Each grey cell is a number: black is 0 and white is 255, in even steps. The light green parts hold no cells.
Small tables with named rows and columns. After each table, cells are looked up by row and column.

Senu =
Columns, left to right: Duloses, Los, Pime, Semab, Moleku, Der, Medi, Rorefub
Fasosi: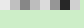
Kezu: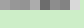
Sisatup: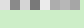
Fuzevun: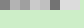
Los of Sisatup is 138
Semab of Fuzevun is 202
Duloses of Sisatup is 224
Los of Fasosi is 192
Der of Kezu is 141
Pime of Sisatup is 213
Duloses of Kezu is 162
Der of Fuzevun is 115
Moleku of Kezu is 109
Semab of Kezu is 172
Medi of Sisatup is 183
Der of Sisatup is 173
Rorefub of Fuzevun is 220
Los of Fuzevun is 179
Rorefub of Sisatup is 166
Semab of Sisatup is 121

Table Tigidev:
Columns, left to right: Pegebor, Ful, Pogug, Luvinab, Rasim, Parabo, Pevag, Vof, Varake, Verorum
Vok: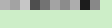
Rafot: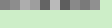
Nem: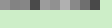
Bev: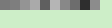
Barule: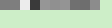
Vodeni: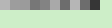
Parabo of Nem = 145
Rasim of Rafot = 100
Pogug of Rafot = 173
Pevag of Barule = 148
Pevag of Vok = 140
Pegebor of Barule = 125
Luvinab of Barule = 58
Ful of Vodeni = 157
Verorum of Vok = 136
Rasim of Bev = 95
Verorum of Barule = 140
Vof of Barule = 112
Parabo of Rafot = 186
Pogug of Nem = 134
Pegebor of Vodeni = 182
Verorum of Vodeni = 54
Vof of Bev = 109
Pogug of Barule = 236
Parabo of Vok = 163
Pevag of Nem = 176

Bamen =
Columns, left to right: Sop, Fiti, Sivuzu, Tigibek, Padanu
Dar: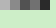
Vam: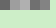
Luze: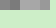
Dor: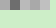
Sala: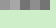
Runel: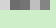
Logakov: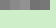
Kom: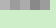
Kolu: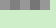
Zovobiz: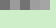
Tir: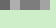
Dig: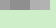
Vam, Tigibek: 112
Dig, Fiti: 143
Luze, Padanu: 153
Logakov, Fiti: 138
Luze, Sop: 135
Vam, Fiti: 158
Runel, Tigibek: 191
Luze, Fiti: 123
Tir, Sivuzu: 125

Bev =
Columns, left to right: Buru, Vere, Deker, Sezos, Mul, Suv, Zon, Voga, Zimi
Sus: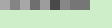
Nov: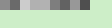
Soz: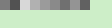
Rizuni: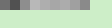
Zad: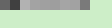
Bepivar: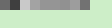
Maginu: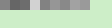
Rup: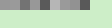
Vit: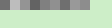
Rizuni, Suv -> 167
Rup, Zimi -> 89
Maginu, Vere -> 102
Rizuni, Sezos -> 184
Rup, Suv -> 182
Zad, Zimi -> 122
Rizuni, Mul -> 174
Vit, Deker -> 148
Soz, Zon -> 112
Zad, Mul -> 160
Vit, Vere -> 189
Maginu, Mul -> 130
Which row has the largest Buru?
Sus

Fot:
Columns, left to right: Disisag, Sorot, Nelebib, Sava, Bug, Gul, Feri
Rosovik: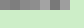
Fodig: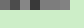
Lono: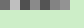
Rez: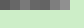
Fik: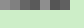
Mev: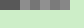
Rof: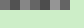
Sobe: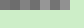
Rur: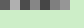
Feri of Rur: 150
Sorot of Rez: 103
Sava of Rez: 103
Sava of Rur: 134
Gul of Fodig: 125
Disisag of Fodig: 110
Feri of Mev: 135
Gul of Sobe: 116
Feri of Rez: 144
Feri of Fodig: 130
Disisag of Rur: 93
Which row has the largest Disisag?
Fik

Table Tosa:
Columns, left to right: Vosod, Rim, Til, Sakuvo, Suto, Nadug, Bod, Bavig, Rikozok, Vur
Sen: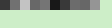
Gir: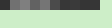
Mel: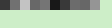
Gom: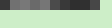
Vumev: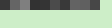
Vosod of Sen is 56
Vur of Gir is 54
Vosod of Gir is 50
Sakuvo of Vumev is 50
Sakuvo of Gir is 98
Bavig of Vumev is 99
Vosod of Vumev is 56
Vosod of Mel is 56
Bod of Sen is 57
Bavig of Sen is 108
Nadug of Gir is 75
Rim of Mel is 113
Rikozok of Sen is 103

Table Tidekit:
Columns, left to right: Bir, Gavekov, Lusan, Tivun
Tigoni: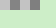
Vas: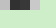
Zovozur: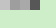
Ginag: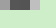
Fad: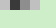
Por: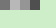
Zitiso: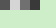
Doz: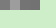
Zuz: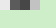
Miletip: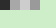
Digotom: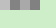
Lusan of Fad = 142
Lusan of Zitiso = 112
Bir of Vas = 192
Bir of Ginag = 159
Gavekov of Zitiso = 213
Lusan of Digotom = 169
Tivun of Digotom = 129
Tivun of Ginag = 191
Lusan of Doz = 116
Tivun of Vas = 201
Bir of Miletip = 44
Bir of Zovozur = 195
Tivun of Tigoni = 127
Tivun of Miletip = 154
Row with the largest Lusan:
Miletip

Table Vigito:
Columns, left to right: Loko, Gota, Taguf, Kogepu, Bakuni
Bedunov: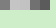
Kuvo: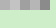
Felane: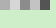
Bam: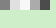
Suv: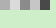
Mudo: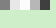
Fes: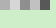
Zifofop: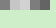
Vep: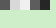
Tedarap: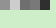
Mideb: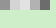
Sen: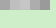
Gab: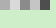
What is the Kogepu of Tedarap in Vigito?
121
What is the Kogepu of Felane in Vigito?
195
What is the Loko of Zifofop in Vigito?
127
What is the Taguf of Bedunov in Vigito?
194
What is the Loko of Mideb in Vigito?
148
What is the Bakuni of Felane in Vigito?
84
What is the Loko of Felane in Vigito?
176
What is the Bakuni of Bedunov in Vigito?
91
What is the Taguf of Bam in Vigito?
248
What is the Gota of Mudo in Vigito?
232
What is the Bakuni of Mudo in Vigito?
63
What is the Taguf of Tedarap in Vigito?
111
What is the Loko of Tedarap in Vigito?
146
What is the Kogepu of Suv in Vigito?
198
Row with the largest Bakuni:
Sen

